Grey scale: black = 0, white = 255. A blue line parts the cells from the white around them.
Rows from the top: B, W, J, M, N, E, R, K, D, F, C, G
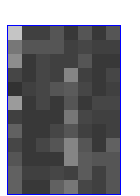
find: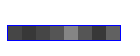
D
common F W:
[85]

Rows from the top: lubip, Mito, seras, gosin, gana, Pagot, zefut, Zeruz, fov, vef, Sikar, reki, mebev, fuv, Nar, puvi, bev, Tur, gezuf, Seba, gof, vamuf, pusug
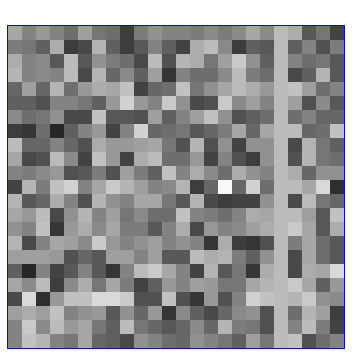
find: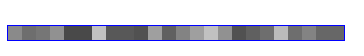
zefut
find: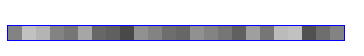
pusug
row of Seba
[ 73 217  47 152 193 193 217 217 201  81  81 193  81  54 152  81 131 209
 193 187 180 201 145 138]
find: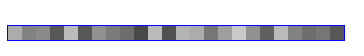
seras

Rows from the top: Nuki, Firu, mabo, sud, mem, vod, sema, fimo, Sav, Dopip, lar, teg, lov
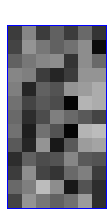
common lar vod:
[68]
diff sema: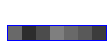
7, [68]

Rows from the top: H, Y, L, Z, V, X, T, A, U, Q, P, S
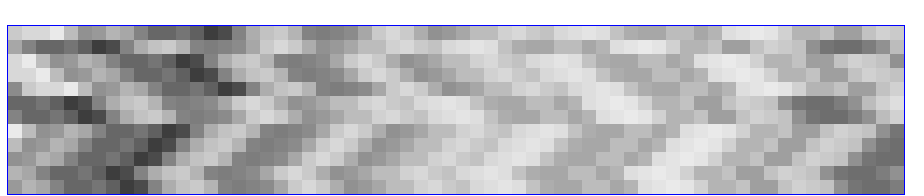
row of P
[180 167 131 103 103 117  96  61  75 131 173 194 202 180 131 125 131 139
 167 202 216 202 173 145 153 167 188 188 209 216 202 194 216 222 228 222
 194 173 167 167 188 188 167 180 222 228 234 228 209 180 180 194 159 159
 194 209 202 194 145 117 110 110 125 145]
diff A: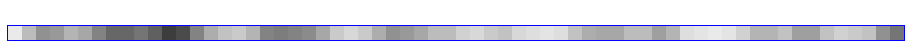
47, [167]
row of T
[131 103 103 117  96  61  75 131 173 194 202 180 131 125 131 139 167 202
 216 202 173 145 153 167 188 188 209 216 202 194 216 222 228 222 194 173
 167 167 188 188 167 180 222 228 234 228 209 180 180 194 159 159 194 209
 202 194 145 117 110 110 125 145 188 209]
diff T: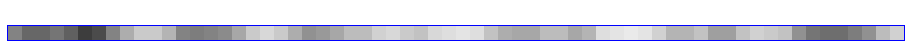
10, [194]
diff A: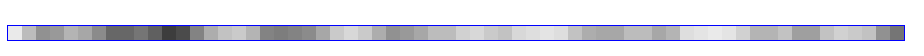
7, [131]

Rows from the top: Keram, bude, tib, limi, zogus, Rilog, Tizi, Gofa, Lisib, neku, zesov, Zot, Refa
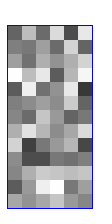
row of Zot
[ 92 153 239 254 120 159]
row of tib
[159 113 175 146 175 211]

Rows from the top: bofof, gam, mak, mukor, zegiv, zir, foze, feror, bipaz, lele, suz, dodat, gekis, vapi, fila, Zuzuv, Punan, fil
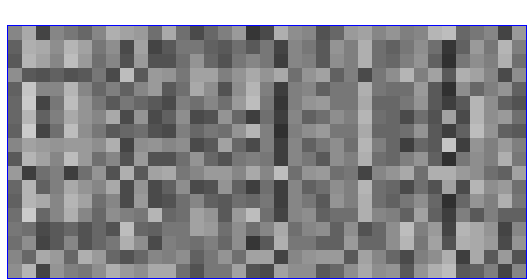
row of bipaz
[134 162 154 148 154 154 142 175  68 142 148 134 142  74  89 162 103  74
 127  62 134  97 119 142 111 181 127 103  62 103  89 197  62 148 127 154
 127]
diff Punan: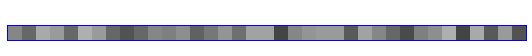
33, [62]
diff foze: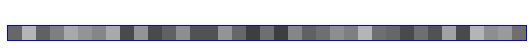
14, [74]
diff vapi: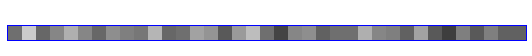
31, [97]
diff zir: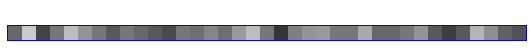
13, [127]

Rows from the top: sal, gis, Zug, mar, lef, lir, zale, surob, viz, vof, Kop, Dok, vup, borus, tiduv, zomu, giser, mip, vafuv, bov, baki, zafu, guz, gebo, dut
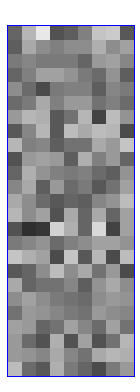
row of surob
[ 88 134 182  88 188 169 188 182  75]
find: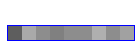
gis
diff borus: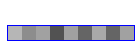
5, [169]
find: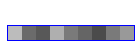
dut
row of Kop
[101 175 147 128 122 128 107  94 147]
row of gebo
[153 147 134 169 134 114 169 182 175]

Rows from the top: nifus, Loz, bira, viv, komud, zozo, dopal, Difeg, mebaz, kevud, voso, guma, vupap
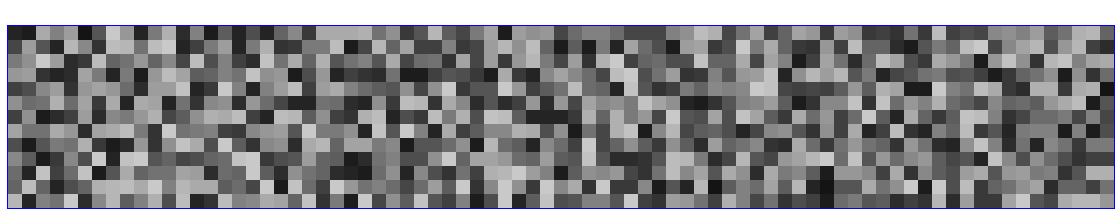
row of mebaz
[ 78  28  85 122 114 176  57  28  44 151  51 144 194 170  78 201  93  51
 136 144  44 170 182 100 163 163 122 136  28  85  85 108 144  28 182 108
  93  36 136 108  64 201  70 100 144  93  57 144  93  44 157 100 114 136
  51  44 170 108  57 114 151 114 100  51 151 114  44  36 144 194 129  44
 114  36 136 114  57 122 122]
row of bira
[122 144 201 157  44  57 188 100 114 151 100 136  70 188  78 129  64  44
 194 114 170 100 176  85 114 129  85 170  70 108 114  51 163  70 157  57
 151 182 122  70 157  51 176 201  64 100 108  78  78 194 100 100 170  70
 163 129  28  64 163 114  44 108 188 163  78  57 170 151 122  28 151 194
 144  51 182 194 129 163 170]
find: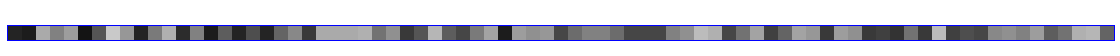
nifus
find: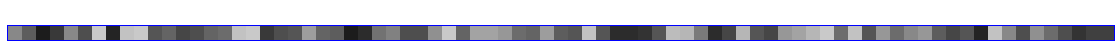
kevud
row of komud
[ 64  78 136 157  51 151 163 151 108  44 157 157 194  36  57 201 129  36
 129 157 188  64 157 170 129 108  93  85 144  70 144 201  57  85  85 201
 151  64  93 114 188 108 100  36 194  85  51  64 122 100 136 129 136 201
 194  70  64  70  64  93 151  93 176 163  28  28 201 129 114 188 170  57
  44 176 176  57 170 176  20]
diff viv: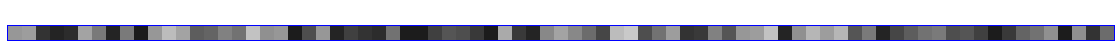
65, [85]

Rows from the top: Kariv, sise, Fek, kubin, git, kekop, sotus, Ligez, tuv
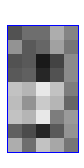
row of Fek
[ 82  89  25  67 139]
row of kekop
[188 147 202 181 102]
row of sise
[147  89 102 161 118]
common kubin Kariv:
[82]
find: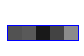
Fek
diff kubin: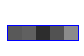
3, [38]

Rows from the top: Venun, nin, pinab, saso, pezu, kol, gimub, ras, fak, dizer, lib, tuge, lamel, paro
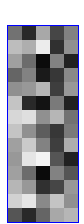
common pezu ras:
[144]
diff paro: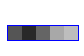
5, [182]
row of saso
[101 130  26  55 137]
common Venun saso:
[130]
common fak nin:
[174]

